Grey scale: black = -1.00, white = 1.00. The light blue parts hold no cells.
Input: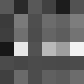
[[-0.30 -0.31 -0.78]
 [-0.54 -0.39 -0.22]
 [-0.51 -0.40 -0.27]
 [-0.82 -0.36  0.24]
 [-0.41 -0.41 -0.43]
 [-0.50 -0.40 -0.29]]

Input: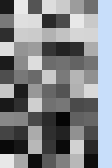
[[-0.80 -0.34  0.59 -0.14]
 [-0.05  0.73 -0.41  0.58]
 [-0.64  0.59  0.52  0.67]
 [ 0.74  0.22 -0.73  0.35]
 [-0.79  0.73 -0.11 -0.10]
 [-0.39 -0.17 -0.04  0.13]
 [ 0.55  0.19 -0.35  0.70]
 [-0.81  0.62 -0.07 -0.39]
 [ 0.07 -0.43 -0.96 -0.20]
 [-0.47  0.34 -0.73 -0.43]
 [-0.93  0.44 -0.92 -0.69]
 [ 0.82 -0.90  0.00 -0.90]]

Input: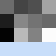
[[-0.15 -0.38]
 [-0.77 -0.10]
 [-0.98  0.02]]

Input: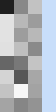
[[-0.76  0.52]
 [ 0.77  0.22]
 [ 0.77  0.44]
 [ 0.76  0.08]
 [-0.20  0.54]
 [ 0.66  0.31]
 [ 0.53  0.28]
 [ 0.29  0.15]]

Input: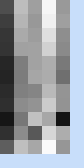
[[-0.39  0.25  0.20]
 [-0.51  0.19  0.25]
 [-0.58  0.23  0.11]
 [-0.59  0.27  0.08]
 [-0.70  0.27 -0.05]
 [-0.72  0.30 -0.13]
 [-0.66  0.04  0.16]
 [-0.63  0.15  0.15]
 [-0.83  0.51 -0.85]
 [-0.62 -0.31  0.36]
 [-0.26  0.31  0.18]]

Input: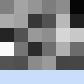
[[ 0.00  0.17  0.10]
 [ 0.34 -0.57  0.45]
 [-0.72  0.20  0.68]
 [ 0.96 -0.66  0.38]
 [-0.35  0.09 -0.46]]

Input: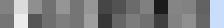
[[ 0.02  0.12  0.17  0.18 -0.36  0.00  0.04 -0.23]
 [-0.08 -0.33 -0.01  0.25 -0.20 -0.12  0.02 -0.20]]
